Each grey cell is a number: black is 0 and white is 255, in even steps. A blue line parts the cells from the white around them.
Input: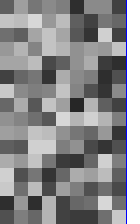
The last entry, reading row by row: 201
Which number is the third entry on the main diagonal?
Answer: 165
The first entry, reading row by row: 95
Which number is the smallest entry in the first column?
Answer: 46
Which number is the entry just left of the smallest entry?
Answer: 159
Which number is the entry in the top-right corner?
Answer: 65
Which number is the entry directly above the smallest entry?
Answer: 132
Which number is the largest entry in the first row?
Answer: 159
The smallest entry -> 38
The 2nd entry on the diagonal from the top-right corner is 118
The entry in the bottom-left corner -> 80
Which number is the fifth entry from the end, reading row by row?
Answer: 65
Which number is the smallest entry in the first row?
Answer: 46
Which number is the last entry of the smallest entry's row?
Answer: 65
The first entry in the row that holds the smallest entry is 103
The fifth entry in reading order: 126

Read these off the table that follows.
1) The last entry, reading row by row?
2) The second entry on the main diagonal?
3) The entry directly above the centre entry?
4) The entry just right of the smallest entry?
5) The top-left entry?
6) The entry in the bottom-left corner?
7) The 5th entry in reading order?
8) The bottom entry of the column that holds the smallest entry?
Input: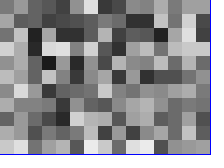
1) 160
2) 93
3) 73
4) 153
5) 122
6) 201
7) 65
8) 160

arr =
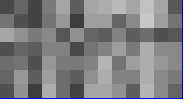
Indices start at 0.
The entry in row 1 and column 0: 116
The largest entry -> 200
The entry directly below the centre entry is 130
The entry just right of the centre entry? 130
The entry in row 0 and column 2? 67
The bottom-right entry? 101
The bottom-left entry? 80
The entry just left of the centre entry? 73
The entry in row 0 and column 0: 73
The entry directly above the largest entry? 193
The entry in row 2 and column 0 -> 165
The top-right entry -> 86
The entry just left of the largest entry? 137
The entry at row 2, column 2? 123
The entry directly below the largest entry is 109
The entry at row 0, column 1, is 101
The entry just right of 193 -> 165

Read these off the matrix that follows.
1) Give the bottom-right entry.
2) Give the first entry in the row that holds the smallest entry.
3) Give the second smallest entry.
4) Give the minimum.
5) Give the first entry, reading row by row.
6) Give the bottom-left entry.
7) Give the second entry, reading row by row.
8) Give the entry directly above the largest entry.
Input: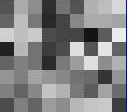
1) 60
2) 208
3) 34
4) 20
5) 84
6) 76
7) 171
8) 163

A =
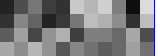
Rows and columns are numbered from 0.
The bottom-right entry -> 113
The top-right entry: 219
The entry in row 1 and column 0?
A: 50
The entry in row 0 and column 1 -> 78
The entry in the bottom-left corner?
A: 168
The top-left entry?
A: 35
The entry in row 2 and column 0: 93

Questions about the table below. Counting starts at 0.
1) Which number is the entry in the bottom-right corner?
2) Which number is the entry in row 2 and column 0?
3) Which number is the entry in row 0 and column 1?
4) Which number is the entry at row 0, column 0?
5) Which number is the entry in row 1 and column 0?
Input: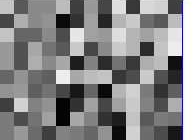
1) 23
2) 195
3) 89
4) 195
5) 70

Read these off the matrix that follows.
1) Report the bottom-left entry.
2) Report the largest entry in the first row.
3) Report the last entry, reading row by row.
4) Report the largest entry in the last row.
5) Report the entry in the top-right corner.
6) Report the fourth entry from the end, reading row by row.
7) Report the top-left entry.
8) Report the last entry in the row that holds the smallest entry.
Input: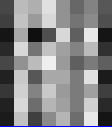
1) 27
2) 224
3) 21
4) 232
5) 87
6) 181
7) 71
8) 21

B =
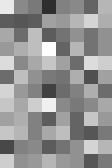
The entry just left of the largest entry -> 190
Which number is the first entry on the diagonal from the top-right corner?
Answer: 182
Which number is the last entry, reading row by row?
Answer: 121
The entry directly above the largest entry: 92
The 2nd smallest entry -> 65
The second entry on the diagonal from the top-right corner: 212
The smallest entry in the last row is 86
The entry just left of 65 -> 129
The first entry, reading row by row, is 233
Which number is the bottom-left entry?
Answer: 206
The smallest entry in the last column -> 108
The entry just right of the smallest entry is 129
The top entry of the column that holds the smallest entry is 46
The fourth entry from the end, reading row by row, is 153
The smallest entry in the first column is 72
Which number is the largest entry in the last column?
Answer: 206
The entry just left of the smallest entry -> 121
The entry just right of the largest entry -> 100
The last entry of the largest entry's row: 145
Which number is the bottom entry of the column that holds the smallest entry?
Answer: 182
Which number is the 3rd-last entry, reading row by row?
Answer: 145
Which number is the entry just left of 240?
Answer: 206
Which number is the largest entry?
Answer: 253
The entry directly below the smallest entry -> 161

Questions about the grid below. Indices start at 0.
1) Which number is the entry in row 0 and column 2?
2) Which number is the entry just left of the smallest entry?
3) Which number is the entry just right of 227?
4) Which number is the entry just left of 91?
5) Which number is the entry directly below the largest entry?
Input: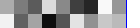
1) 91
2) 164
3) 145
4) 124
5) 200

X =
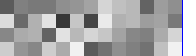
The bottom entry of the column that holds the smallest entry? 171
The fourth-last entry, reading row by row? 128
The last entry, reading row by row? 241
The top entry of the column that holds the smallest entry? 143
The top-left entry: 91
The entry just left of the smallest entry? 226
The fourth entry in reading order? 121
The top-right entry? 143
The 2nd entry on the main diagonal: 106
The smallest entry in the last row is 91
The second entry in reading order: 128
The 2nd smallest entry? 69
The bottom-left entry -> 205
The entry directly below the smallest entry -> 226
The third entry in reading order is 121
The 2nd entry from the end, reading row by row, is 192

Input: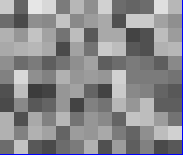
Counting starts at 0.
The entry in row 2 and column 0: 177
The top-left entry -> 202
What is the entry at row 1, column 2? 143
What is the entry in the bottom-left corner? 108
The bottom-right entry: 88
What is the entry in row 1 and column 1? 74
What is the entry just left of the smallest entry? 189
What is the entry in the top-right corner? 183
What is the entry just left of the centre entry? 150
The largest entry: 230
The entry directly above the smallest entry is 143
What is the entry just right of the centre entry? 150
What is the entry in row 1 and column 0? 108
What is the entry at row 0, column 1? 100
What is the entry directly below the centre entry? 100
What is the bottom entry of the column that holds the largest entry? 88
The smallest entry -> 60
